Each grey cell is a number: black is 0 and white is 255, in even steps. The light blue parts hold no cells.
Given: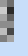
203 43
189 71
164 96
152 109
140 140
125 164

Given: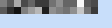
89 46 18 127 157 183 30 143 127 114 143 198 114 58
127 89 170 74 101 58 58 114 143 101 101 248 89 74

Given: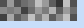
138 124 138 65 109 154 124 179 93 154 109
81 154 81 109 124 192 154 93 51 192 81
65 167 93 124 192 124 179 93 138 192 81

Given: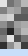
103 36 142 183
142 103 158 170
227 115 142 183
48 142 196 61
129 170 158 103
196 211 90 90
129 227 76 115

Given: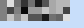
128 68 128 9 155 155 197 168 183 68
128 197 143 197 84 84 25 112 100 222
128 222 112 52 112 25 84 168 183 183

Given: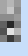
97 40 124
124 56 109
140 140 154
166 182 154
166 198 140
82 225 182
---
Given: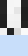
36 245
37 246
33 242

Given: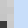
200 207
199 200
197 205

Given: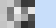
196 202
195 120
201 128

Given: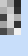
201 158
174 199
66 217

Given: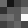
106 21
49 90
104 113

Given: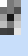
251 121
110 121
160 23
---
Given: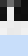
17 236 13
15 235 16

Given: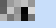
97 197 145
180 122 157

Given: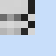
211 210 209
107 154 108

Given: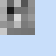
167 25 113
175 106 217

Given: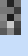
119 117 59
137 28 128

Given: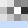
192 116 254
223 199 150
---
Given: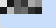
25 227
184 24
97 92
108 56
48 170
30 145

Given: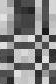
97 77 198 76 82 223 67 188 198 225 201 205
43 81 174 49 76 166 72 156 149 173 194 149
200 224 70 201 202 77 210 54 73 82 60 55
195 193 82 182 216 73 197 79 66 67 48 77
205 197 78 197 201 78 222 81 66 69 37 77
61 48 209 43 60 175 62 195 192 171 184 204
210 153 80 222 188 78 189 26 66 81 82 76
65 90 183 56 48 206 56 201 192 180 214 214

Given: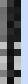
179 125 179 196 114 196 105 116 119 113 108 134
14 44 20 27 15 28 28 40 18 39 32 51
187 21 198 192 35 185 29 25 55 22 28 16

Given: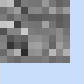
133 106 132 126 83 198 125 111 182
114 142 53 84 133 204 102 135 190
105 177 88 102 134 64 125 156 76
119 42 70 97 201 123 110 73 123
118 143 157 140 124 117 90 134 118
117 149 161 142 119 114 91 137 116
124 115 141 131 121 160 97 116 152
107 183 101 109 126 115 100 160 119
116 136 158 141 139 94 90 129 99
111 176 133 126 115 103 101 154 108

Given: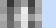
161 174 150 157
108 100 95 55
149 192 151 124
223 230 235 157
95 151 90 65
149 193 164 172

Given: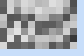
215 94 94 183 196 91 100
96 224 202 93 84 212 209
96 100 226 211 87 137 181
111 221 149 89 124 206 216
96 158 212 196 86 191 206
177 197 97 98 188 220 184
168 198 114 91 185 201 190
87 185 162 92 127 198 222
120 202 146 113 131 208 212
92 108 208 187 79 144 186
201 56 110 201 183 92 79
